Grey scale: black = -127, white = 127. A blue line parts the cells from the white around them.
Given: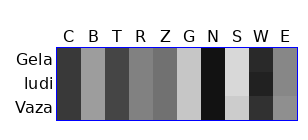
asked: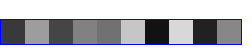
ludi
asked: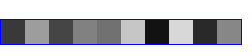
Gela
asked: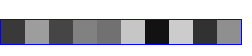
Vaza

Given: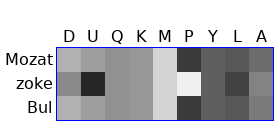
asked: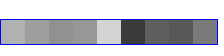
Bul
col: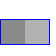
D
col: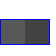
L
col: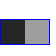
U

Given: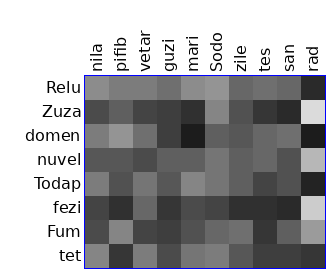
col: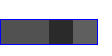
san
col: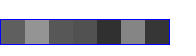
pifib
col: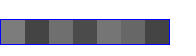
vetar
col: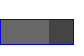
tes
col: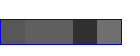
zile

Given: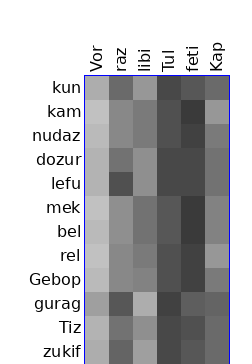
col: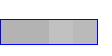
Vor
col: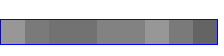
Kap
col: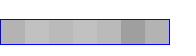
Vor
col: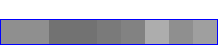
libi
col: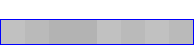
Vor

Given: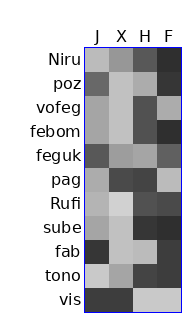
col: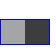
X
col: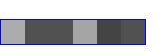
H
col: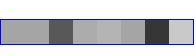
J
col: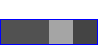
H

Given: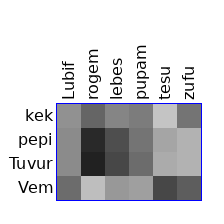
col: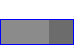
Lubif
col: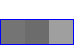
pupam
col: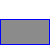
Lubif
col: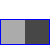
tesu
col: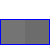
pupam

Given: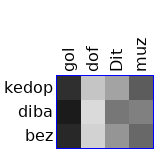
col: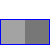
Dit
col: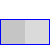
dof
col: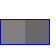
muz
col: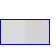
dof

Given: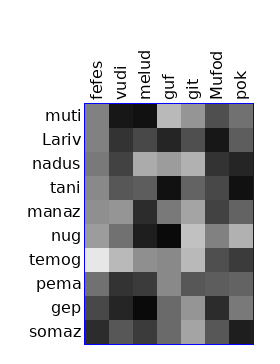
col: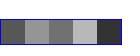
vudi
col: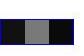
guf
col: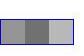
vudi
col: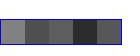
Mufod
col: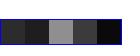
melud
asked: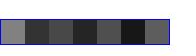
Lariv

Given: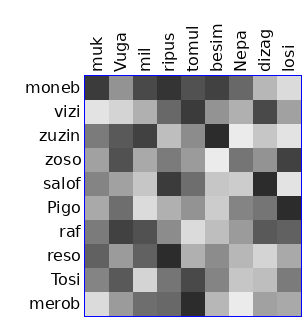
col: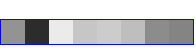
besim
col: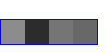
ripus
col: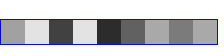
losi
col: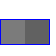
muk
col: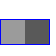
Vuga
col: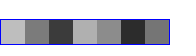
ripus

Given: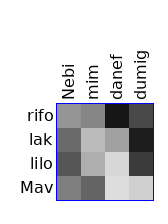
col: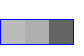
mim
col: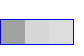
danef
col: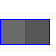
Nebi
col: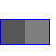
Nebi
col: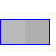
mim
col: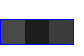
dumig

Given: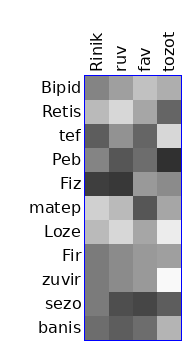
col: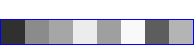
tozot
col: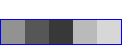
ruv
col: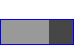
fav
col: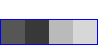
ruv
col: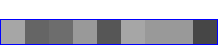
fav
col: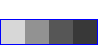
ruv
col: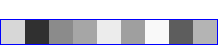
tozot

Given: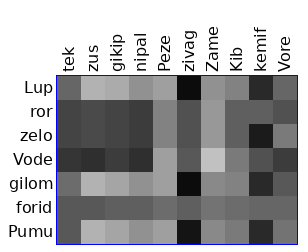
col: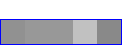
Zame
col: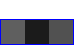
kemif
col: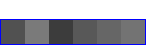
Vore
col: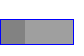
Peze
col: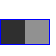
nipal
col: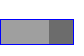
Peze
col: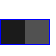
kemif

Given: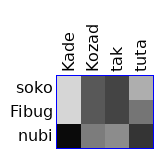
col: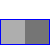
tuta
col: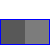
Kozad

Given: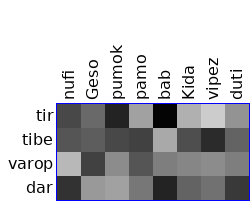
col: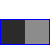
vipez
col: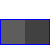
Geso
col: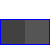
pamo

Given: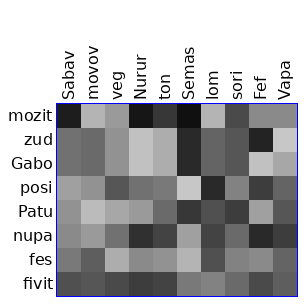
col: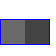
ton
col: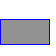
veg
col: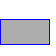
ton
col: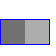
veg
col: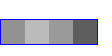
movov

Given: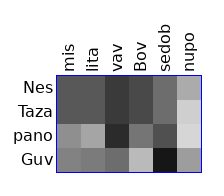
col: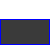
vav
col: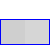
nupo

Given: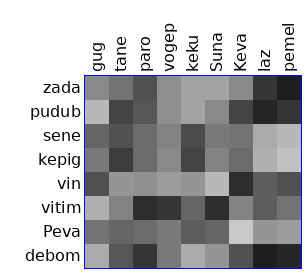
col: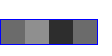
paro
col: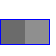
paro
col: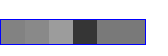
vogep
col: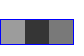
vogep
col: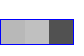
pemel

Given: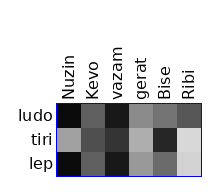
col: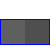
Kevo
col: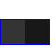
vazam
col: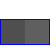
Kevo

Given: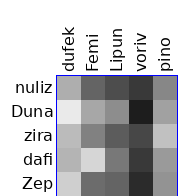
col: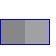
pino
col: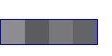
Lipun
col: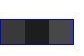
voriv

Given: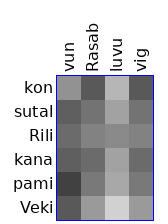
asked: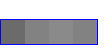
Rili
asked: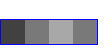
pami
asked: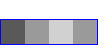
Veki
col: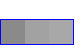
luvu

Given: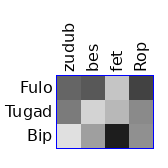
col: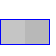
fet
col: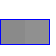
Rop
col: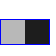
fet

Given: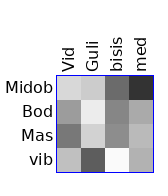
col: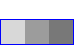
Vid
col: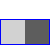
Guli
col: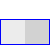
Guli

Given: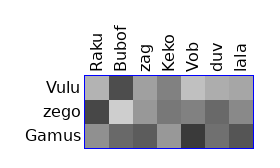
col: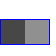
Raku
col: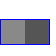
lala
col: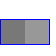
Keko

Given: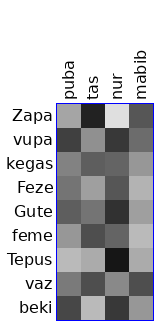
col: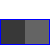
nur
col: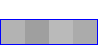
mabib

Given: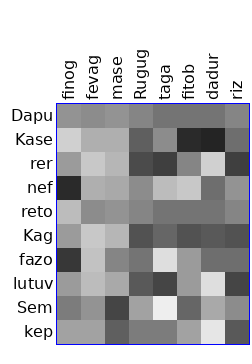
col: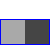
mase
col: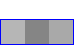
mase
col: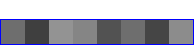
riz
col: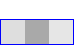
dadur
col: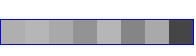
mase
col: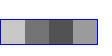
fitob
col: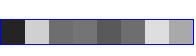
dadur

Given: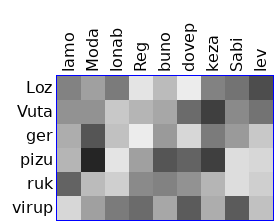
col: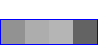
lamo
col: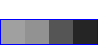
Moda
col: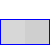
lev
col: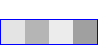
Reg
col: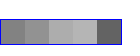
lamo
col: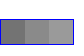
Sabi
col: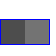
lev

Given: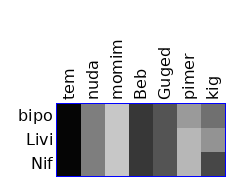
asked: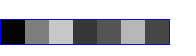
Nif
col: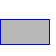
pimer
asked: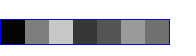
bipo

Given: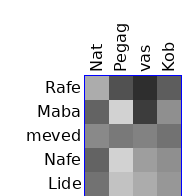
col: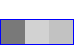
Pegag
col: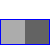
Nat
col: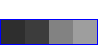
vas
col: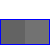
Nat

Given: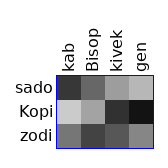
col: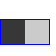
kab
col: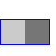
kab
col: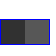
kivek
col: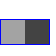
Bisop
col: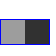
kivek

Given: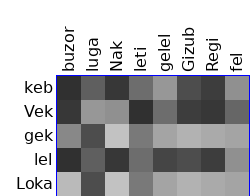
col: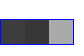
Regi
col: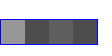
luga
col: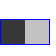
Nak
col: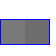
leti

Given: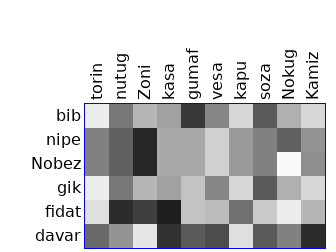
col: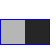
Zoni
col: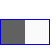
Nokug
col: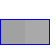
kasa

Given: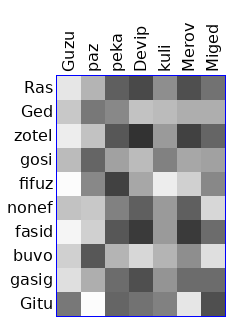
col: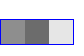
Merov
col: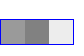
kuli
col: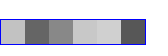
paz

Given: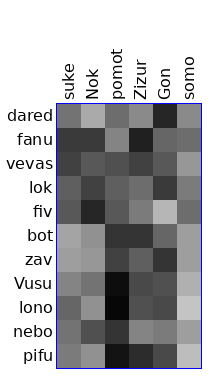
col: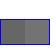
suke
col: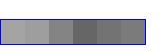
suke
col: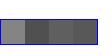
pomot
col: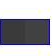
suke

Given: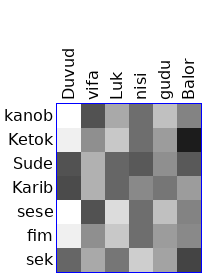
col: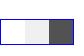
Duvud
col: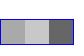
Luk
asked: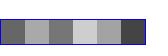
sek
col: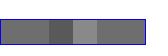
nisi
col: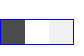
Duvud
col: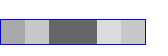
Luk

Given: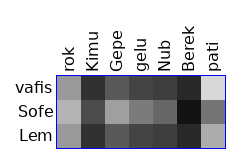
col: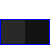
Berek
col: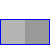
rok
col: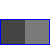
gelu
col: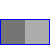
pati
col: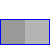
rok

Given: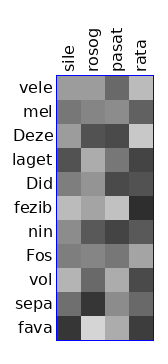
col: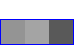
rosog
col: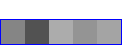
rosog

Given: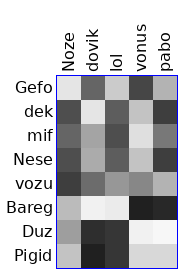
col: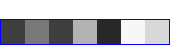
pabo
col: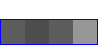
lol
